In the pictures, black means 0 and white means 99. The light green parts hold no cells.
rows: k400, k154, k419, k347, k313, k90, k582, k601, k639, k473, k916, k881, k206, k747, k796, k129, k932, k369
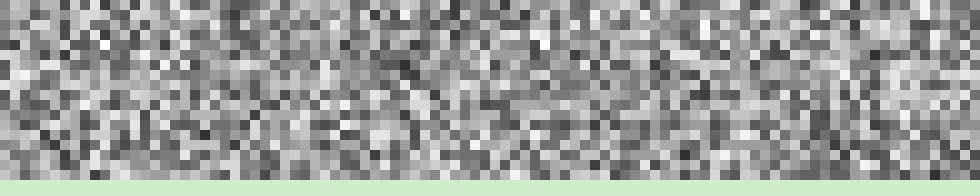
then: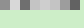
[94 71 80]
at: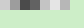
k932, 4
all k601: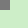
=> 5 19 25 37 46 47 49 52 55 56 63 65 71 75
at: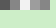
k347, 68
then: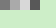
[34 47 98]
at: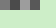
k601, 65

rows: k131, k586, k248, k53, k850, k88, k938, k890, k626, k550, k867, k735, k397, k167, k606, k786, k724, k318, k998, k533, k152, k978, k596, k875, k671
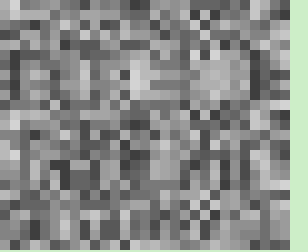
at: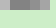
k626, 8
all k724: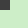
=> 5 6 12 19 22
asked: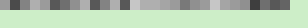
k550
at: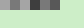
k998, 19
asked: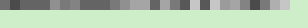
k152

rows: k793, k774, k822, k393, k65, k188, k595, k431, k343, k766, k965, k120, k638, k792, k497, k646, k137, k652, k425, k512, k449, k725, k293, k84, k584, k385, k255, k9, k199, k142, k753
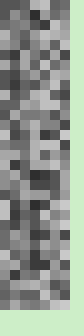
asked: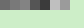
k822
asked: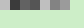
k725
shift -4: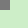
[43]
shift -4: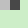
[70 24]
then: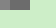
[69 74 74]

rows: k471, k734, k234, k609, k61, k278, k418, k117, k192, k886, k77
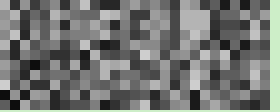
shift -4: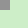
[53]
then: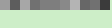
[32 61 40]
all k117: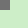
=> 5 6 9 12 13 18 24 26
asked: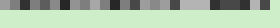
k234
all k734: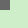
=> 3 8 9 22 23 25
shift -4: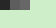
[11 32 36]
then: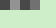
[75 61 15]

